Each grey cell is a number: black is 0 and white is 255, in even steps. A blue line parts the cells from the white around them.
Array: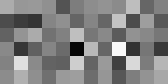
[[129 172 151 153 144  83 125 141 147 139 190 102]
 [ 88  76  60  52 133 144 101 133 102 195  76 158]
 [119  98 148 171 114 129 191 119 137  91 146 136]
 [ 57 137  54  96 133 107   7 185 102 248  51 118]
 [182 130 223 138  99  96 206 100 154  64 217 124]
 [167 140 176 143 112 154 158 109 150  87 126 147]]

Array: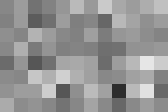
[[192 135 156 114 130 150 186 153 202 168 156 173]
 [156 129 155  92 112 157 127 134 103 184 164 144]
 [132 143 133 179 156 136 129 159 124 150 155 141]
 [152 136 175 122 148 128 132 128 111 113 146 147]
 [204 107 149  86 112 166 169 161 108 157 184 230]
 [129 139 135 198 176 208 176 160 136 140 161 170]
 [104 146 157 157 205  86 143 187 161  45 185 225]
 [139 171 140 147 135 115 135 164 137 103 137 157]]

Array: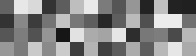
[[ 32  99 231 217  51  93 190 233 123  85 150  35 192  34]
 [111  51 136  60 116 196 119  94  39  94 187  80 236 236]
 [184  86 125  82 149  22 226 171 164 230  45 120 125  74]
 [171 152 123 202 138 203  61 180  63  92 172  93 184 230]]

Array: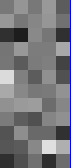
[[ 92 120 149 120 153]
 [113 151 119 134 150]
 [ 48  48  29 137 118]
 [168 117 152 124 124]
 [ 67 118  91 123 127]
 [ 81 219 128  92 144]
 [146 169 136 120 122]
 [134 145 154 157 108]
 [144 123  93  80 133]
 [ 49  83 142 105 105]
 [175  86  91 136 223]
 [108  47  79 112  46]]

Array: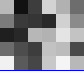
[[109 185  17  61 211 177]
 [139 123  58  53  40 209]
 [195  31  40 183 178 228]
 [ 73 108  77  61 194 188]
 [184 241  90  70 200 245]]

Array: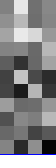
[[136 129 231 112]
 [133 144 184 110]
 [152 164 233 216]
 [183 131 134 105]
 [163  94  50 104]
 [ 43  65 195  73]
 [ 54  68  27 182]
 [150 157 106 109]
 [184  81 136 126]
 [ 89 104 119  67]
 [  5 132  42 143]]
